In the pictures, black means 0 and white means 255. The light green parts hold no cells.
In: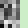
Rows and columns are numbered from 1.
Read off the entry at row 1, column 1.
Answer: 129
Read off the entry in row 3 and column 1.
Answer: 141
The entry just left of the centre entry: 50
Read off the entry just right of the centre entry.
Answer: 167
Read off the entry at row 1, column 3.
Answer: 154
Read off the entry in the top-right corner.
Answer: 89
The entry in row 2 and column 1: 37
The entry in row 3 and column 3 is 77
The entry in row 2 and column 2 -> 167
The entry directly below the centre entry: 141

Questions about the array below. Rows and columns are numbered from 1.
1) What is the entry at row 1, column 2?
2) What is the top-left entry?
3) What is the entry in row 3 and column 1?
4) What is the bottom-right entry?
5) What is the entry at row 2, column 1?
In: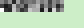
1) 96
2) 135
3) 253
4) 147
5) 67

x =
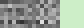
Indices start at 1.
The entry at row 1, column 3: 110
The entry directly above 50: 169
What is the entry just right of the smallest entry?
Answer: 79
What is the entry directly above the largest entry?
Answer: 140
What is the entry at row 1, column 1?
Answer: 79
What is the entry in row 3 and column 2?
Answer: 110
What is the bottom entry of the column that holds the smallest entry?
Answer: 140
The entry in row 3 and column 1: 124
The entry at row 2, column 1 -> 169
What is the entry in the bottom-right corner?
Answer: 110
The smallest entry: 50
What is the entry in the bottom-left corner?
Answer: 124
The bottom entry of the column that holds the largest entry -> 95
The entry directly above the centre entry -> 169
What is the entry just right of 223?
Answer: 66
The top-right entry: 110
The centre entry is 110
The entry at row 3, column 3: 79
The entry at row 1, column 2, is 79
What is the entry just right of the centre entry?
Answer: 124
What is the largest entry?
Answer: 223

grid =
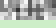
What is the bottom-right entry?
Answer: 206
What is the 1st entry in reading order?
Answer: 125
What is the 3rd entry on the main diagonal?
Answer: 179
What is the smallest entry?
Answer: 53
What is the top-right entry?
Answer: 95
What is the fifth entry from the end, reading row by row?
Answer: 109
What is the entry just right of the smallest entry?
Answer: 179
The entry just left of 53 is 125
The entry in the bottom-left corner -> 231
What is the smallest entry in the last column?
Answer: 81
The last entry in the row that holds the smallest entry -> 154
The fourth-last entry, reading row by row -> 109
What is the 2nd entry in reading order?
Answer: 245
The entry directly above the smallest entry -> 125
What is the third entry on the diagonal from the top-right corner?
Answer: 166
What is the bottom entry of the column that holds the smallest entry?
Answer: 109
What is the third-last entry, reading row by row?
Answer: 245

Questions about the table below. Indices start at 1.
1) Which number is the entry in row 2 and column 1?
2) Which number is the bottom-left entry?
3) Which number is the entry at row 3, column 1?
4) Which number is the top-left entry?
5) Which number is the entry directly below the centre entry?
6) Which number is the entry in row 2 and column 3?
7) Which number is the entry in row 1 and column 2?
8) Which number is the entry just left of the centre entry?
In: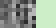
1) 91
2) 138
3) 123
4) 91
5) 107
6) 123
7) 107
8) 182

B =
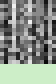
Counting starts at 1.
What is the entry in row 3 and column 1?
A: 95
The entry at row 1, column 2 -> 48
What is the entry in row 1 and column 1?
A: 64
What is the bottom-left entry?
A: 138
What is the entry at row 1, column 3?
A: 111
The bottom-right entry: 34
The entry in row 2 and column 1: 168
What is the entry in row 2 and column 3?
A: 95
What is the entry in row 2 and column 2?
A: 138
